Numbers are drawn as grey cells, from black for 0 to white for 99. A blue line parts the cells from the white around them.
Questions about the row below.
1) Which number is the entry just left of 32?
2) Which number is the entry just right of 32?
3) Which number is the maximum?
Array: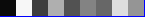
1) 68
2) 51
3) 96

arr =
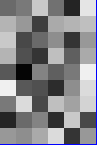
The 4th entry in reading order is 44
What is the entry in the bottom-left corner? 59
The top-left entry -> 41
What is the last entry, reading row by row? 59
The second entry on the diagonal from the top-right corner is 70
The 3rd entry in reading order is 78
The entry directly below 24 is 41
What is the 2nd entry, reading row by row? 47
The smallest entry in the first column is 14
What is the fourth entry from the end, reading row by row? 66

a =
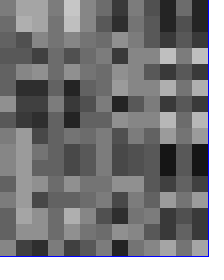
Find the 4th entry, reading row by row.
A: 48
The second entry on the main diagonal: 68
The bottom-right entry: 64
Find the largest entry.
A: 77
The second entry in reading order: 64
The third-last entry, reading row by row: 64
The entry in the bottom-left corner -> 52
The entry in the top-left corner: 48
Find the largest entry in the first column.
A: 56
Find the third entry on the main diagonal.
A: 52
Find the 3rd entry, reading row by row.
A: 64
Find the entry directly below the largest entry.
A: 74
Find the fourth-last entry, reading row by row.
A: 52
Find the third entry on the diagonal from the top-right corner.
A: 22
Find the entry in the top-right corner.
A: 14
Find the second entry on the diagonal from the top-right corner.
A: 31
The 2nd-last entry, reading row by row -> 45

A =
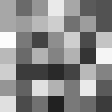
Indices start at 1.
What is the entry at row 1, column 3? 58
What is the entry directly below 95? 51
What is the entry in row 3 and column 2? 47
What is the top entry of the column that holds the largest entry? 65
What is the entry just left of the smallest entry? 44
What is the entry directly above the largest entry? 65
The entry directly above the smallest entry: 69
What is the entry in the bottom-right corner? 23
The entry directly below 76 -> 95
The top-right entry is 32
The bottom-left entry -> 87
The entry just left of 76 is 29
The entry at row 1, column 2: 41
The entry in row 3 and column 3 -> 26
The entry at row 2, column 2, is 61
